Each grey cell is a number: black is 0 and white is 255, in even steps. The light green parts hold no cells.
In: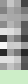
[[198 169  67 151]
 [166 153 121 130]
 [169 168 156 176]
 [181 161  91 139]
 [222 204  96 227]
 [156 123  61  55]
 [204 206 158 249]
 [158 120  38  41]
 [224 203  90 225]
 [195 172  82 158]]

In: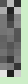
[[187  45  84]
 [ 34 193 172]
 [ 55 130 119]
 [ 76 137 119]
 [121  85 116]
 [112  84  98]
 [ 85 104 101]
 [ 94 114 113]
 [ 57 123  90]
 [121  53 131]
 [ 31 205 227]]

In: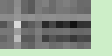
[[115 139 103  90 121 128 108 121 127 119 106 107 119]
 [115 144 102  89 123 113 107 120 119 113 106 103 119]
 [139 150 142 146 138 142 143 139 140 139 143 143 140]
 [112 217  78  92 109  40  69  33  46  17  49  51  84]
 [120 156 113 108 126 107 110 112 115 105 103 106 120]
 [115 187  88  89 118  63  85  71  75  56  73  70 101]
 [118 142 107  99 122 124 108 112 124 117 105 112 115]]

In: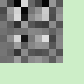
[[ 67   2 214 101  64   6 150  87 133]
 [158 209   7 117 145 203  81 138  74]
 [146 216  28 138 164 199  76 150  91]
 [ 94  48 156  86  68  61 140  84 120]
 [104 114 115 135 132 122  98 122 113]
 [141 212  20 121 167 222  68 133 101]
 [112 155  91 134 149 146  87 135 115]
 [102  53 139  86  78  85 131  82 117]
 [114 156  96 139 148 130  92 140 111]]

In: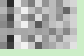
[[ 43 231 168 124 216 147 187 145 201 213 157]
 [123 189 240 190 155 196 186 155 102 187 182]
 [ 70 217 160 121 219 136 186 142 194 210 146]
 [100 201 240 174  90 155 191 204 174 210 136]
 [160 169 167 172 158 164 130 175 134 189 166]
 [ 44 231 166 121 214 150 192 143 205 209 160]
 [ 64 221 242 200  97 156 169 198 187 225 131]]

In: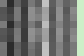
[[ 44  97  65 120  94 193  94 131  99 115 123]
 [ 62 121  57 143 118 160  88 143  88 137  84]
 [ 71 121  62 142 129 164  84 145  96 130  87]
 [ 44  99  64 122  94 188  95 131  97 114 123]
 [ 70 120  58 145 125 161  87 146  98 131  87]
 [ 65 123  58 142 116 159  89 142  89 139  83]
 [ 44  95  68 118  93 191  92 129  95 121 116]
 [ 44 100  67 111  90 193  92 132  94 123 114]]
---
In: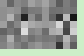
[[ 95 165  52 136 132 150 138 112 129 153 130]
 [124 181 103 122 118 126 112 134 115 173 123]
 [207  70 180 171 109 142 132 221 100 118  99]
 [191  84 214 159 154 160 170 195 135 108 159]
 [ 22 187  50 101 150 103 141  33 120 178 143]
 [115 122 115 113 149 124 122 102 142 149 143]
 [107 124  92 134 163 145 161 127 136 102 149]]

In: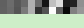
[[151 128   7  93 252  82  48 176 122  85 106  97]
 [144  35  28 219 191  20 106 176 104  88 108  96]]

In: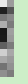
[[124 143]
 [145 115]
 [154 168]
 [168 207]
 [123  96]
 [153  26]
 [159  24]
 [123 175]
 [137 120]
 [ 86  32]
 [156 233]]

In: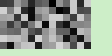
[[ 34 205  73 178 213 160 153  26 198 195 164  17  94]
 [163  20  97  20 152 194 154 211  35 171 191 188 209]
 [170 187  12  95  98 182 147  63  85 173 102 108 121]
 [139 132 135  17  54 198  11 190 120  45 120  60 133]
 [125 201  59 141 204 205 156 114  12 196  53 170 164]
 [ 79  74 200  22   2 103 166 153  14  42 196 127 208]
 [205  41 201 103 147   0 102  89  38 119 154  63  59]]

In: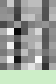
[[170  50 188 226 195 103 153  98]
 [126  80 249 144 132  21 241 163]
 [145 115 167 141 190  92 155 122]
 [159  89 201 173 142  47 239 139]
 [139  86 174 171 170  92 145 132]
 [144  92 215 173  86   7 244 175]
 [127 147 139 126  89 153 106  74]
 [187  81 158 195 187  60 151 147]
 [174  82 168 166 157  69 135 143]
 [153  91 189 189 172  94 202 129]]

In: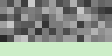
[[152 134 124 164  67 155 156 120 140 119 148  98 194 176  77  39]
 [158 143 179 142 141 120  77 124  69 121  53 131  64  80 130 124]
 [118 171 102 130  61 167 145 124 124  52 163  88  90 100 198 161]
 [107  94 140 175 169 124 130 163 124  76 108 123 165  72 110  71]
 [ 52  65  97 126 199  85  71 172 151 171 116 126 118  90 166 137]
 [110 100 124  58  90 175  99  79 157 108  81 202  61 145  77 120]]
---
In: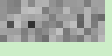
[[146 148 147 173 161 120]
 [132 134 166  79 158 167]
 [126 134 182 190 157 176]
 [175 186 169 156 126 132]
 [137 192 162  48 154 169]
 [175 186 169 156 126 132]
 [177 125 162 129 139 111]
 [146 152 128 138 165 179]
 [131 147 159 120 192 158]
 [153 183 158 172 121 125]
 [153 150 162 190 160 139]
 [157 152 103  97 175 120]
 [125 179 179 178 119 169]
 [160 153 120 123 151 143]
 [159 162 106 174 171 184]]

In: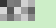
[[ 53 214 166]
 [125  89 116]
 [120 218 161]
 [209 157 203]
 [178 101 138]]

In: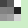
[[ 68 130 150]
 [ 93 127 159]
 [255  33 210]]

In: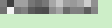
[[125 113]
 [ 63 244]
 [160 117]
 [160 128]
 [118  90]
 [105  79]
 [119  76]
 [167 141]
 [198 163]
 [159 106]
 [153 128]
 [165 127]
 [204  93]
 [144 132]]

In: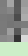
[[125 127 121 122 122 137]
 [164 134 119 117 158 142]
 [ 88  90  76 120  88  51]
 [154 164 172 124 158 216]]

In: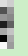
[[221  82 148  30 169   5 249]
 [206 150 136  97 196 168 155]]
